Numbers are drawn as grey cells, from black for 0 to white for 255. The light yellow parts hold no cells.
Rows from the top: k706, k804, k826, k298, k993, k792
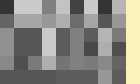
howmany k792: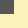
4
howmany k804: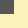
1
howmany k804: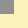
0
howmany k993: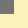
1

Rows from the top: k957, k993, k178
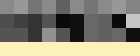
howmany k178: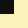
2
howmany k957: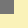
2
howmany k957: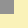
0
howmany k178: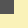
3
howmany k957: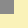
4
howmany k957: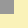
2
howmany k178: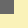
2

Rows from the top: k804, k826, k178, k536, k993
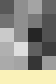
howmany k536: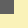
1
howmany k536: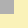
1
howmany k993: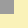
1
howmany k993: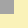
1

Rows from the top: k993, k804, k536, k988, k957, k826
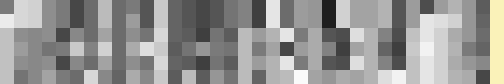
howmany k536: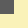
2
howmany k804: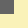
2
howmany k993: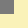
3

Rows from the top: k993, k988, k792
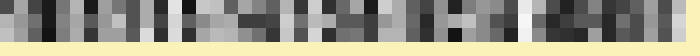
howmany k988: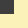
5
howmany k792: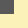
2
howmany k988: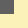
1
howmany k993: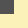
1
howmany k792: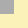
1

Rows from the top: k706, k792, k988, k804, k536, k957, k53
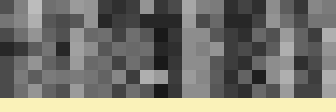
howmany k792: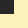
6
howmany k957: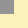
0
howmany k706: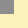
1

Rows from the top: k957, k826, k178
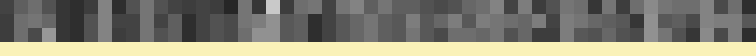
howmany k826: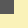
8
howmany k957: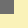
8
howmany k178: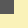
5
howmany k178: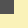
7
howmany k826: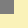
8
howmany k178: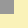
1
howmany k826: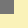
6

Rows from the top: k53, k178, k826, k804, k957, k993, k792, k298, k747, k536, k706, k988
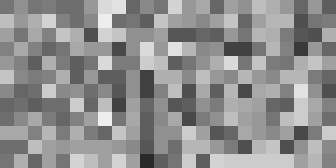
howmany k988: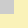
6
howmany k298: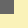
4
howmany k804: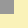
4
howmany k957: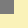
4
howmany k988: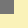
3

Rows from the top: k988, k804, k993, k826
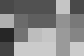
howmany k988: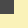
2
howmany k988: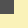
3
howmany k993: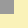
1
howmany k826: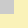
4
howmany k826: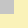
0

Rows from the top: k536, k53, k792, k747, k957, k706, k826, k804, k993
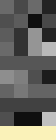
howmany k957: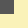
4
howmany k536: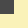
1
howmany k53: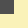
1
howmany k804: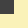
4
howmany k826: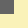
3
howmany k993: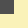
1

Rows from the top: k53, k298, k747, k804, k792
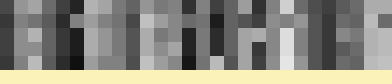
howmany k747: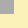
3
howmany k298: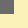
3
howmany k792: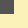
2
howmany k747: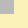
1
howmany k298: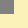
4
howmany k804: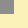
3

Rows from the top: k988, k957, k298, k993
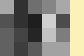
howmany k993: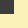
1
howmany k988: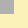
0

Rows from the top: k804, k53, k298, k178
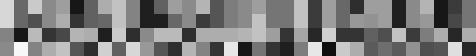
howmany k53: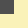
1
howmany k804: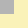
2
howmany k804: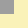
6
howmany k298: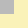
3
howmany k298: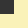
4
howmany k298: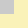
1

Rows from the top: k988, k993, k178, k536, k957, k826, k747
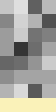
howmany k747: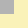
2
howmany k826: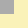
0

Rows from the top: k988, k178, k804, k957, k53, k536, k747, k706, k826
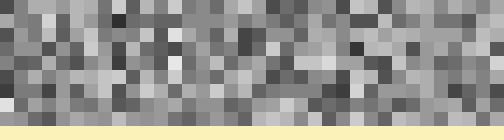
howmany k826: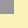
6
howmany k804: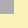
5
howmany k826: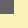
3

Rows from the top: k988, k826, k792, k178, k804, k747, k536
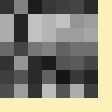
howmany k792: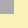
1
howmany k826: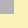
1
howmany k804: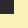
1

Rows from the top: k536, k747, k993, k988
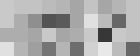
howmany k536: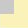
1
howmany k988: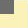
1
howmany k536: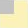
4
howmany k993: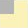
0
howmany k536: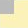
1
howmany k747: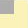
1
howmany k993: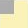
3

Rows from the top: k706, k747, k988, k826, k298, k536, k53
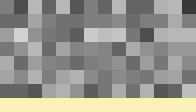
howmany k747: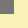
0
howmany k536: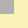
2
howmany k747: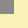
1
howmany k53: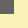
3
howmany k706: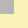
4
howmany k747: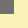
2
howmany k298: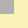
0

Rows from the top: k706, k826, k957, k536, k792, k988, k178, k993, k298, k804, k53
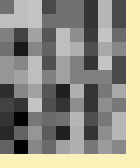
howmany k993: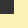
3
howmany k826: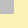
2
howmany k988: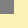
4
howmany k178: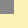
1

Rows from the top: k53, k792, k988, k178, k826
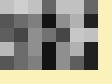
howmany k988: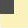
0
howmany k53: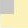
0

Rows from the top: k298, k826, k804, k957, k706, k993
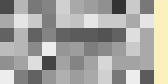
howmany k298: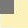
2
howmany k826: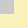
4
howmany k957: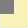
1
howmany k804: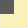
2
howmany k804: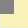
1
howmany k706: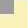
0

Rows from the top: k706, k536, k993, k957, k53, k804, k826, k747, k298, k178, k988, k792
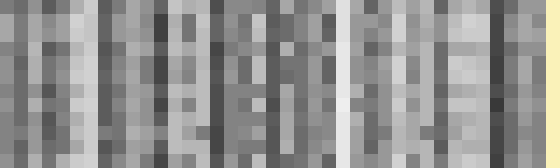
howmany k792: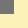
2
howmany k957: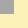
3
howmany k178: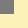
5

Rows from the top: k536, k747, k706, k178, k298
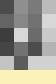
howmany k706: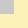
1
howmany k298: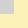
2

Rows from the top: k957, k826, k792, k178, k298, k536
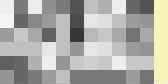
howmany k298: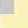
4
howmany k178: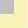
5
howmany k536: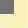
1
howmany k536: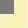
5
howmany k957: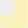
3
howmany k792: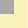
3
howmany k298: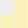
2

